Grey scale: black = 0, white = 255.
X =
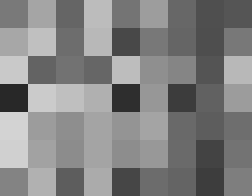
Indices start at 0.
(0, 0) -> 121
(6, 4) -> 70
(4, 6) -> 105
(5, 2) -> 140
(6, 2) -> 93
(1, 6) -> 101
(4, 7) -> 93
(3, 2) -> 191
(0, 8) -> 85
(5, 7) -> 67
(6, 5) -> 108
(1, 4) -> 72
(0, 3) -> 188
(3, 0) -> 40
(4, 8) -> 110
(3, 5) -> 151
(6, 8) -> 126
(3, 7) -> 97
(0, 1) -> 165

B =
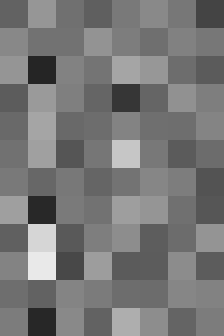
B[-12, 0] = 98
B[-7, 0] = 113
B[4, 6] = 110
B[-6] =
[121, 103, 120, 101, 115, 134, 125, 83]
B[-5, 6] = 112
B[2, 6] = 109
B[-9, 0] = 92
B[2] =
[149, 37, 130, 116, 165, 151, 109, 91]
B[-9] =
[92, 154, 127, 101, 54, 101, 145, 126]
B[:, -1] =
[68, 119, 91, 126, 132, 108, 83, 86, 148, 92, 130, 124]
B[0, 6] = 119
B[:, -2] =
[119, 129, 109, 145, 110, 91, 125, 112, 108, 140, 134, 100]
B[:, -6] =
[112, 114, 130, 127, 105, 85, 120, 122, 89, 72, 132, 137]
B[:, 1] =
[150, 114, 37, 154, 165, 160, 103, 40, 214, 233, 98, 39]
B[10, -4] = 109
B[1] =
[136, 114, 114, 147, 125, 111, 129, 119]
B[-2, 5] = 108
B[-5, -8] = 159
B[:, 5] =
[137, 111, 151, 101, 111, 120, 134, 149, 93, 92, 108, 141]
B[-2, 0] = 110

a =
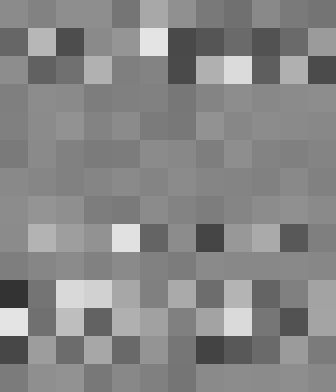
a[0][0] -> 139
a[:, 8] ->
[112, 106, 219, 141, 135, 142, 132, 133, 152, 136, 180, 218, 88, 140]
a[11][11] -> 164
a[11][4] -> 176
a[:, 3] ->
[142, 138, 177, 125, 131, 123, 133, 125, 146, 129, 209, 98, 167, 120]
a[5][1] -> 138
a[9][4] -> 138
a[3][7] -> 132
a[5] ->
[122, 138, 129, 123, 124, 139, 136, 126, 142, 131, 128, 132]
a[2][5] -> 131
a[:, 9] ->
[137, 82, 94, 136, 140, 131, 129, 140, 170, 136, 100, 118, 106, 139]
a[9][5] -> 129
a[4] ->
[128, 139, 146, 131, 139, 123, 120, 146, 135, 140, 138, 136]
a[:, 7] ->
[121, 85, 176, 132, 146, 126, 133, 125, 69, 138, 109, 163, 67, 138]
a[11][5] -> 161
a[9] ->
[126, 134, 139, 129, 138, 129, 124, 138, 136, 136, 137, 135]
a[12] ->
[71, 157, 108, 167, 105, 148, 118, 67, 88, 106, 155, 123]
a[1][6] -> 73
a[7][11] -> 138
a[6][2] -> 129
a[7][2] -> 143

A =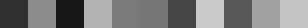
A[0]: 47
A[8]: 87
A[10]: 197
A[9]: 161

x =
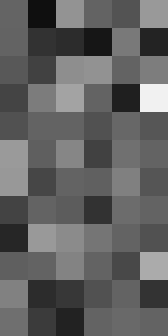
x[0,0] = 100
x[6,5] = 85
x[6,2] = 99
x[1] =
[99, 50, 44, 22, 121, 35]
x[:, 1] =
[15, 50, 65, 124, 99, 95, 70, 99, 153, 99, 44, 59]
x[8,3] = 117
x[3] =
[68, 124, 163, 99, 31, 241]
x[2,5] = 125
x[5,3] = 65
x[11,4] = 105
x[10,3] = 81
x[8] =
[38, 153, 139, 117, 99, 81]
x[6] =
[152, 70, 99, 96, 128, 85]
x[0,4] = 83
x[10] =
[129, 44, 55, 81, 99, 51]
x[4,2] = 99
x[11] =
[111, 59, 34, 99, 105, 99]
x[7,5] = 99

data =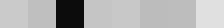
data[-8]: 202
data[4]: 200
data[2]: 12
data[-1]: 224

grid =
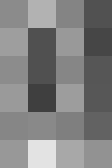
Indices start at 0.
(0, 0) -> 139
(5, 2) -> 168
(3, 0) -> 154
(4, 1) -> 137
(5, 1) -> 227
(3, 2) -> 157
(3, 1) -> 63

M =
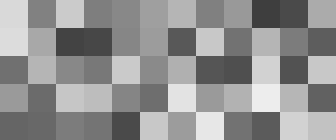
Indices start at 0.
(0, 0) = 217
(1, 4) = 134
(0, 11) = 171
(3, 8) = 178
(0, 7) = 128
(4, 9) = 91
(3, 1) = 107
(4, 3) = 116
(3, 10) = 182
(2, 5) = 138
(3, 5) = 110
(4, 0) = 101
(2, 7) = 85
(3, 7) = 154
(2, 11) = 200
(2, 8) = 79
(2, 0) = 112
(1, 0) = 220

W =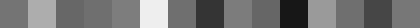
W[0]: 116
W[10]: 23
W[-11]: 125
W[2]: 103
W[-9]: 111
